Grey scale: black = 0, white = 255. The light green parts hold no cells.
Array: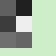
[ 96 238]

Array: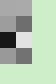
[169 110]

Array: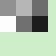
[145 112]

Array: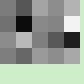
[124  12 127 141]

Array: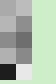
[170 142]

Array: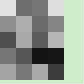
[225 173  93  22]

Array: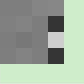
[126 131 124  53]

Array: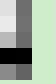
[224 113]
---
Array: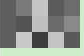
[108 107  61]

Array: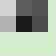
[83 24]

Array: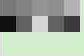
[178  97]

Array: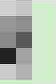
[198 150]

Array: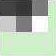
[123 121]

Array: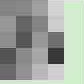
[211 133  85  84]

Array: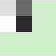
[106 254]

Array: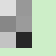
[152 135]

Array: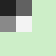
[ 97 137]
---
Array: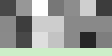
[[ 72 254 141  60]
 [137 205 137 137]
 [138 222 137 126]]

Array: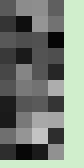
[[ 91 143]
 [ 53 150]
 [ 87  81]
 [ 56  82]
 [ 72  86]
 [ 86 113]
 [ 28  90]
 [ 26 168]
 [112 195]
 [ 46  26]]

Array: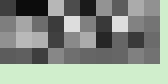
[[ 62  11  76 147 171]
 [125 108 220  56 131]
 [145 175 138  38  57]
 [ 93  61 112 100 129]]

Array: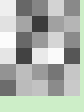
[[239 133 137]
 [225  59 181]
 [252 153 138]
 [229 233  86]
 [147 154 198]
 [108 194 201]]

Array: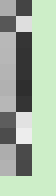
[[173]
 [ 87]
 [184]
 [183]
 [180]
 [177]
 [183]
 [ 93]
 [ 76]
 [173]
 [178]]

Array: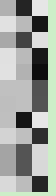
[[177 230]
 [225  22]
 [168 223]
 [224  24]
 [225  13]
 [192  82]
 [190  83]
 [191 230]
 [211  46]
 [164 217]
 [165 216]
 [217  37]]

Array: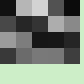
[[ 17 211  11]
 [ 72  52 137]
 [155  22  37]
 [ 57 121  62]]

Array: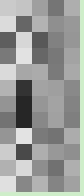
[[202 159 174]
 [219 179 152]
 [ 94  88 150]
 [121 103 163]
 [218 171 169]
 [179 163 137]
 [148 150 131]
 [115 136 127]
 [149 122 172]
 [204 174 143]
 [177 142 175]
 [224 179 161]]

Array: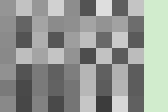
[[149 151 141 220 194]
 [143 163 142 147 108]
 [138 173 158 104  89]
 [136 166 148 193 187]
 [146 121 126  96  91]
 [121 122 118  92  92]
 [136 132 118  59  95]]
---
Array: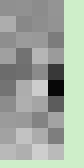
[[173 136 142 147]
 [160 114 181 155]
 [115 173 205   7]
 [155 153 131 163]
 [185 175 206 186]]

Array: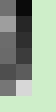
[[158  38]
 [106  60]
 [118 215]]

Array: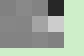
[[134 133 164 204]]

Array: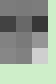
[[ 66 104  55]
 [135 129 207]]

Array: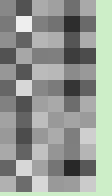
[[121 238 127 114  45 106]
 [ 82 167 126 127  61  76]
 [102 215 135 123  53  98]
 [162  99 189 153 164 155]
 [169  99 193 149 127 181]
 [177 108 215 153 156 203]]

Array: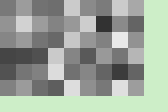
[[147 210 156 131 152 205  50 138 100]
 [ 69  72  80 202 133  89 153 118 182]
 [129 155 109  94 221 143 120 223 157]]
